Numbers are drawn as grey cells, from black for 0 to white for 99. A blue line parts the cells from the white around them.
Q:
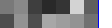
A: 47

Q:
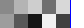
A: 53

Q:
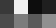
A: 22

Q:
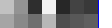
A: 75

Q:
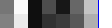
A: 46

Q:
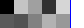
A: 0

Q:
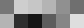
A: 46

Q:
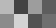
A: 72

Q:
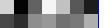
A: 82
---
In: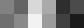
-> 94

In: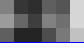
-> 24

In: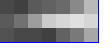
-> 61

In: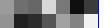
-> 17

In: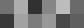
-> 48

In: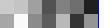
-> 54

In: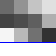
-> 37

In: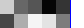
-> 95

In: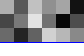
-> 88

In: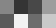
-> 42
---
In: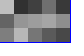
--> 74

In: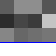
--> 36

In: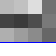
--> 72

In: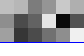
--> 74

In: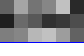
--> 38

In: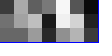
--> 23

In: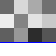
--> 41

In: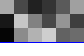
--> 66
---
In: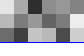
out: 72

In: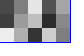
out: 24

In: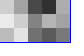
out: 91

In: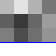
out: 37

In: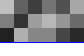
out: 49

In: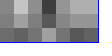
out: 49

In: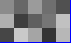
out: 68

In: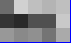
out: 20
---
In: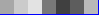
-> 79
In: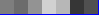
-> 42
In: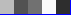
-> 32
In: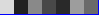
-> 13
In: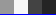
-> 96
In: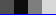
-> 5
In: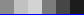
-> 75
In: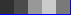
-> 29
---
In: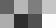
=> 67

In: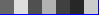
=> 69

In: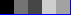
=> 45

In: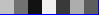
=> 93

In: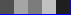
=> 64

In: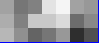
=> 46

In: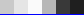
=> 97

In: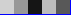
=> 59

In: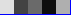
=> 26

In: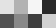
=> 32
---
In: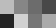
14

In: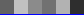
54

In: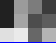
87

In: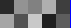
32

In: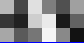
46

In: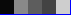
53

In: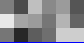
36
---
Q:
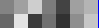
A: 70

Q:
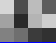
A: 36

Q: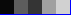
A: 81

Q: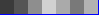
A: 69

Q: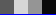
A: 4

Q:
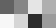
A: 68

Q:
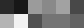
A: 28
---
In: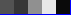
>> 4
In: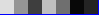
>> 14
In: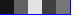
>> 46
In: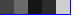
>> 80
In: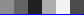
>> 29
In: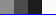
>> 97
